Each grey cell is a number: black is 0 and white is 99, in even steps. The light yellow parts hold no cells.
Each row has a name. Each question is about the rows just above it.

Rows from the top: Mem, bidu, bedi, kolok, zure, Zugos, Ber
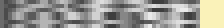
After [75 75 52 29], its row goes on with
[24 29 52]
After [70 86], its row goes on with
[91 91 81 64 52]
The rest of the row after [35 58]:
[81 91 86 75 58 52 64 75 75 52 29 24 29 52]
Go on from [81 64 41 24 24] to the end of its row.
[35 52 52 46 35 35 58 81 91 86 75 58 52 64 75 75 52 29 24 29 52]
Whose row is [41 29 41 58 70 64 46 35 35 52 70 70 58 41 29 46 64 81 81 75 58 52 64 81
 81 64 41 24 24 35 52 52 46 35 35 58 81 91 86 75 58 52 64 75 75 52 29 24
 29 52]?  zure
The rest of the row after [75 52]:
[29 24 29 52]
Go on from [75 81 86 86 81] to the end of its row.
[75 70 64]

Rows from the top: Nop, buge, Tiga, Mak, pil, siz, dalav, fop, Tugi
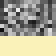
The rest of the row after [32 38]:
[49 65 70 60 65 38 38 21 38]
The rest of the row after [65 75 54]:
[49 16 38 65 27 54]
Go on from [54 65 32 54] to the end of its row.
[32 49]

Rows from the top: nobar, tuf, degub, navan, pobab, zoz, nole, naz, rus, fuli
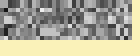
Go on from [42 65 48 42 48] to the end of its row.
[42 53 36 42 48 59 30 42 36 75 70 65 42 42 36 65 42 65 59 70 59]
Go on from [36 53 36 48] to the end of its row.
[30 53 24 65 30 42 75 80 70 48 59 53 80 75 36 48 80 70]
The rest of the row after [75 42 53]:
[48 36 42 36 36 30 48 24 53 24 36 80 80 70 42 53 42 86 75 42 48 86 75]
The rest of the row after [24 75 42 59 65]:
[53 65 59 70 53 86 30 70 59 42 36 36 59 42 48 24 24 80 65 30 36]

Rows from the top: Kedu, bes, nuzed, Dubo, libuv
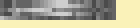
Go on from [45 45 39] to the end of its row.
[39 34 39 29 39 45 39 39]
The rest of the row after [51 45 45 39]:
[39 34 39 29 39 45 39 39]

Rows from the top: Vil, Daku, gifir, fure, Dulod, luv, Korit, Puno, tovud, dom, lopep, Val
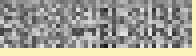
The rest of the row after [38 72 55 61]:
[32 77 77 49 72 55 44 61 72 72]
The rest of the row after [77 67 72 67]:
[55 32 49 32 55 61 77 49 38 55 82 72 72 67 44 32 67 67 38 61 55]
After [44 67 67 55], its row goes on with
[72 61 67 61 27 38 27 49 32 27 72 32 61 61 32 67 77 77 44 38 67 72 38 87
 32 38 27 61 82 32 44 77 44 38]
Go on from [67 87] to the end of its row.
[55 49 82 27 38 72 49 49 82 67 44 82 32 67 21  9 77 21 72 77 77 49 49 27
 87 38 82 21 87 55 32 87 32 27 61 82 61]
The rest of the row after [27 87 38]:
[82 21 87 55 32 87 32 27 61 82 61]
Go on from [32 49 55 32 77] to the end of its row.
[61 82 38 49 72 38 82 49 44 77 49 72 49 44 49 38 55 38 61 72 55 61 77 49
 77 38 55 27 44 77 38 32 61 67 38]

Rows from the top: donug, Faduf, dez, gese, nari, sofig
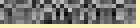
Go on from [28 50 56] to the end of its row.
[39 50 16 33 28 33 16 50 50 39 28 39]
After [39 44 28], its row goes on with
[33 39 56 44 56]
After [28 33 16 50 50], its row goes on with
[39 28 39]

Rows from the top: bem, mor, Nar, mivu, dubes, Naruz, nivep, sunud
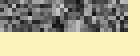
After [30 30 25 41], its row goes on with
[35 51 62 56  8 14  8 41 56 62 73 56 46 25 20 25 41 51 30 20 68 20 51]
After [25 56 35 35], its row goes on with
[46 14 56 41 41]
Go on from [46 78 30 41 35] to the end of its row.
[20 14 46 62 41 46 35 51 68 51 46 30 41]

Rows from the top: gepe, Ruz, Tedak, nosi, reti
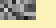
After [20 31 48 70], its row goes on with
[70 70]
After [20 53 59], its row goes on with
[70 37 31 31]
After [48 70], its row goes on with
[70 70]
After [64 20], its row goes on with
[31 48 70 70 70]
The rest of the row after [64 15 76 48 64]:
[53 42]

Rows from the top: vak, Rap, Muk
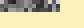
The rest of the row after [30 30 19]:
[46 83 36 83]
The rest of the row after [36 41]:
[46 46 41 46 57 46 57 19 19 52 24 57 24]
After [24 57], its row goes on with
[24]
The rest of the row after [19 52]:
[24 57 24]
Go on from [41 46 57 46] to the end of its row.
[57 19 19 52 24 57 24]

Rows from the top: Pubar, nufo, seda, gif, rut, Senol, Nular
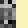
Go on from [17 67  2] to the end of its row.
[78]
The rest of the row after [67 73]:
[73 17]

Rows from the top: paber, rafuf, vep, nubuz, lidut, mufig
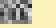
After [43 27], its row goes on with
[72 27 33 72]
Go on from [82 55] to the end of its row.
[16]

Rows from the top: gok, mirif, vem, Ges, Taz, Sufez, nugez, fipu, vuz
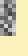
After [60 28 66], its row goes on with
[44]
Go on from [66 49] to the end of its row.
[28 39]
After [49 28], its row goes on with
[39]
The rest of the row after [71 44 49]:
[66]

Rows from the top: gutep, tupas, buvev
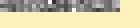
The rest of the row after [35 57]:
[74 52 30 57 46 57 63 52 46 41 63 68]
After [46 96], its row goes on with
[52 57 46 46 35 25 35 46 41 52 35]
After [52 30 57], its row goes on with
[46 57 63 52 46 41 63 68]
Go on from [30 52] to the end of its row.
[46 63 46 63 57 35 41 25 35 41 57 30 46 96 52 57 46 46 35 25 35 46 41 52
 35]

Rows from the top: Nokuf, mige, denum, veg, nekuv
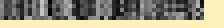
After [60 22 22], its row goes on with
[60 44 55 55 65 38 11 50 65 22]
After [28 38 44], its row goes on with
[33 65 22 28 44 16 28 28 44 38 60 55 28 11 50 16 38]

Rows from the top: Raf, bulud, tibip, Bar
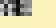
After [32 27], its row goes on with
[ 4 61 55 55]
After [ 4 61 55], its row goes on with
[55]
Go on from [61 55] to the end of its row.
[55]

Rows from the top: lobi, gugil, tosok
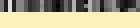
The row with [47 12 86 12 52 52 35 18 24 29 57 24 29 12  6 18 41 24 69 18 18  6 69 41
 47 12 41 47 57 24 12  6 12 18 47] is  lobi
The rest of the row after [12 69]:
[41 47  6 35 41 57 52  6 18 47 52 35]
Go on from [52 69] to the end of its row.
[41 47 12 41 47 57 24 12  6 12 18 47]
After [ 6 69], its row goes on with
[41 47 12 41 47 57 24 12  6 12 18 47]

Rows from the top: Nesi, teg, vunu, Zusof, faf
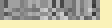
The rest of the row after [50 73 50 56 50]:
[39 45 67 45 62 79 56 45]
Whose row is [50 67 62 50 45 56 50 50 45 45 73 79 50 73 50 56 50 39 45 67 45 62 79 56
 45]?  vunu
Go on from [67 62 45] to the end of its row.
[45 56 50 50 45 45 73 79 50 73 50 73 79 50 56 45 73 39 45 73 50]

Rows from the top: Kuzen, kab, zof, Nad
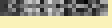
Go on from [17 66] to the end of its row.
[66]
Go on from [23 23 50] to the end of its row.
[39 60 45 60 39 39 72 50 66 45 12 23 39 39 29 45 39 17 34 60 66]
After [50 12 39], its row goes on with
[39 60 34 66 60 50 17 60 45 23 34]
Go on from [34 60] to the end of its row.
[66]
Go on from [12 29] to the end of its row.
[45 50]

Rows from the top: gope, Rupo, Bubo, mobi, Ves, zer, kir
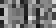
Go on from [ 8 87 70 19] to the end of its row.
[36 30 53 25]
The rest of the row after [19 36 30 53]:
[25]

